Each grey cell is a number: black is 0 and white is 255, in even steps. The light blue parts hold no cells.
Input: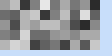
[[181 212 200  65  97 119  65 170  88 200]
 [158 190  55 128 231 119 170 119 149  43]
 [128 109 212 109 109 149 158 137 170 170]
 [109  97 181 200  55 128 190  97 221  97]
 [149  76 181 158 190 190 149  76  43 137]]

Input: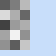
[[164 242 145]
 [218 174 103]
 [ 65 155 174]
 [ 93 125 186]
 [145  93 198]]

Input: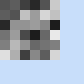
[[127 184 147 104 115 127]
 [223 175  63 136  93 214]
 [115 156  73  28 104 233]
 [ 40 147 147 156 136  28]
 [ 83  93  63  40  83 202]
 [ 93  83 193 156 214 193]]

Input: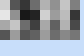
[[168 197 109  63 168  97 178  73]
 [ 85 156  85  97 156 109 136 118]
 [230 145  24  35 208 156 188  54]
 [208  85  54 109 178 145 197 127]]

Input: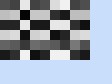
[[209 219  16 209 219  16  36 209 219]
 [190 199   5 199 199  46  25 190 190]
 [ 99  90  56 108  99  90  56 120  78]
 [ 78  66 231  66  78 219 241  66  78]
 [ 25  46 241  16  36 241 241  46  25]
 [ 36  36 231  25  25 231 231  46  16]]

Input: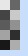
[[ 68 201]
 [ 24 173]
 [ 91 145]
 [231 102]
 [163  46]]
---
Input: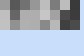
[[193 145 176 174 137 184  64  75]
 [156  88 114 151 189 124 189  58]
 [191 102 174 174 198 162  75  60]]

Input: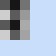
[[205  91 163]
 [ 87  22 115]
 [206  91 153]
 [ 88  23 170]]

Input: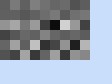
[[ 82  67 164  56 100 159  56 146 135]
 [ 94 122  96 127 113 102 107  82  93]
 [ 96  96  87  97 109 121  90 112 118]
 [147 166 119 154  62  12 209 152  65]
 [ 67  87 104  97 131 102  94 103  92]
 [101 161  95 192  49  69 147  31 181]]

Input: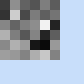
[[158 152 131 174 199 130]
 [ 60 143  98  84 126  92]
 [ 51 205  73 124  95 116]
 [134 100 127 141 242  35]
 [177 126  87 132  36  94]
 [137 176 156  22  10 153]]

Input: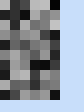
[[ 26  71 156 130 152  17]
 [184  48  72 186 190   4]
 [ 32  49  14 169 123 146]
 [168  41 173 113 126 194]
 [142 107 143 152  66  22]
 [ 28 101  77 119 132  66]
 [131 166 125  91 149  37]
 [ 45 157 132  17  12  59]
 [ 26 169 182  60 154 127]
 [171  98 103  48 113 123]]

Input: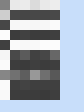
[[249  61  60  60  58  62]
 [129 233 235 219 233 237]
 [206  72  70  72  71  73]
 [ 71 247 248 246 247 250]
 [252  60  65  60  61  63]
 [ 64 250 248 249 252 252]
 [245  73  91  65  71 103]
 [250  61  59  63  60  62]
 [134 113  94 152 111  88]
 [250  63  67  63  64  64]]
